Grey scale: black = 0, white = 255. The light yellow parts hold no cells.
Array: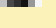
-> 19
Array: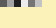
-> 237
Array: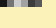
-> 162
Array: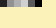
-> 208
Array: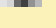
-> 64
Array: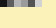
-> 155
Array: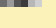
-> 59
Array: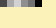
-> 143
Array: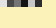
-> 20
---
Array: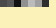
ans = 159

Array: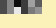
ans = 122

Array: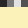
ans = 226

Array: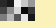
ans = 230

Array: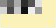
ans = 238

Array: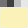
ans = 190

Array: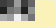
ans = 171

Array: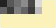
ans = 59

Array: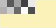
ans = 250

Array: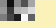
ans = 248
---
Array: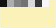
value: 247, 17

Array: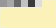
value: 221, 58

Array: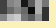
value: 203, 11

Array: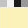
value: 243, 27

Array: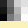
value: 252, 5

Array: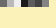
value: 239, 26

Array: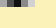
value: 210, 17

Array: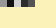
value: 209, 18
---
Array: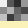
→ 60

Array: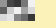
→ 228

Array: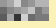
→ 167

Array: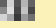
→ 167

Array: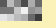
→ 212

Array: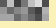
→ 165

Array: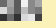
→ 107

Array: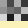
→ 29
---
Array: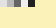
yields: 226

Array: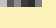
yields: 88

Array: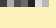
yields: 79

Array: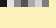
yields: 139

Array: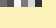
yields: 80

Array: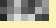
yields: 222

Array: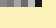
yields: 121
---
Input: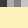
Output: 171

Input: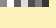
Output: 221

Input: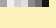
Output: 224

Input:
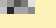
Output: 195

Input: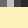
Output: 106

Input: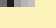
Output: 181

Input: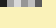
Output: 191

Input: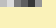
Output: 191

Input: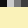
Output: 121

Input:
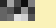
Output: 207
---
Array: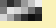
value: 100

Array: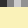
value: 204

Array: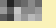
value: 184

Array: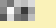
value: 116

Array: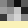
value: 211

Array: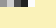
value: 78

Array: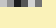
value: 29
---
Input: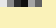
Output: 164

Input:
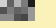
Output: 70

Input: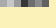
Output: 140

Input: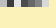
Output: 133

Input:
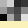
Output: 82

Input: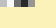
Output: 41
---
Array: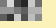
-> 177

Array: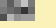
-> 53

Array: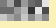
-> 227

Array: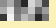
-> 101

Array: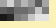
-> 197

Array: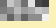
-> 198

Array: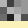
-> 165

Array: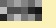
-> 36

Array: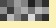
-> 186
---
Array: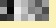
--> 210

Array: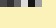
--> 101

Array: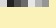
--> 78

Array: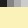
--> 175

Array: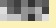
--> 63

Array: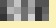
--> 196

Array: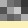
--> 98

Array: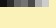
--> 102
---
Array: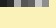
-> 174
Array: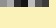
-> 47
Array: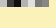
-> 16
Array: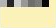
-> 206
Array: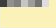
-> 128
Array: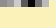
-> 203
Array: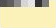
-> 138
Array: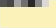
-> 163
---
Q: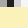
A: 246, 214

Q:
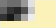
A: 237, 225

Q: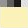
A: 225, 148

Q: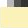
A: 253, 183

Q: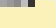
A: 190, 164

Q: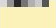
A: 217, 202

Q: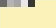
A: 233, 179

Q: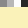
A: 252, 183

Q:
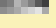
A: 226, 211
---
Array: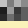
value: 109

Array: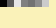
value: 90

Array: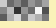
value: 176

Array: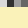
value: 49

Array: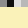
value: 16

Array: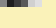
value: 31

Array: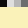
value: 222

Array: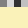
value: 218
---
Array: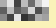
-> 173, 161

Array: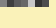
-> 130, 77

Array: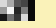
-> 217, 10

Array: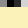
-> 140, 212

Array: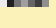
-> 236, 143

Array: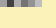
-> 161, 190

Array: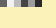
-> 99, 42

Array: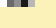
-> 252, 183
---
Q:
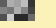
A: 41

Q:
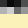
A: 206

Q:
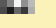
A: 103

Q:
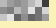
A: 101

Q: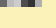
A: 78

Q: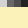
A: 103

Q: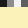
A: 141

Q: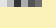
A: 173
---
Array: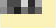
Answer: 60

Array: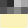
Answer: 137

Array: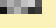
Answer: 47

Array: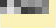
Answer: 100

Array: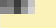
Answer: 157

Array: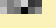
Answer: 98
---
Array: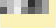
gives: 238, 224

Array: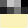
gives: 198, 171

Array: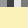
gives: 229, 152

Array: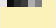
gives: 231, 174

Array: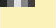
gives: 224, 132

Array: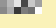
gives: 253, 228

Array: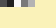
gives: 249, 179

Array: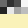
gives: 246, 231

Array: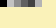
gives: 194, 180

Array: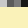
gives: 200, 122
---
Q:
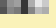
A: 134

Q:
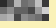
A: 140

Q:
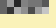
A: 52

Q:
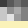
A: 143

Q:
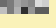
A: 123

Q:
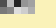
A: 133

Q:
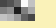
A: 142
